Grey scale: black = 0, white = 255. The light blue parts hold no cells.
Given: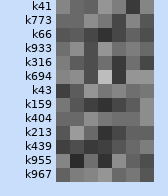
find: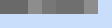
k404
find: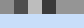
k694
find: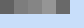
k967

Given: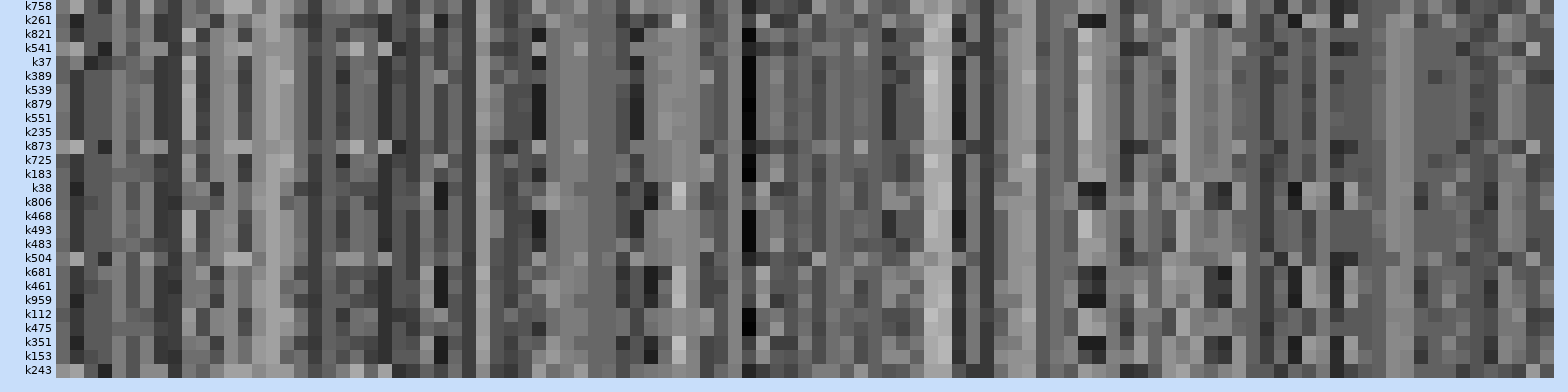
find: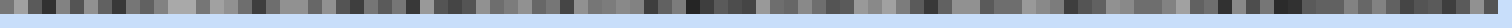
k504
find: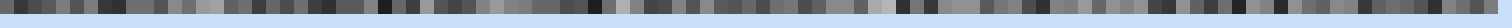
k153
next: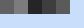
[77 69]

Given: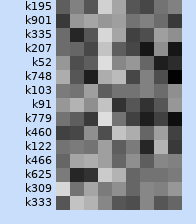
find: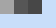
k195
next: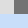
[65 30]
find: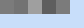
k122
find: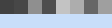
k460
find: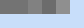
k103

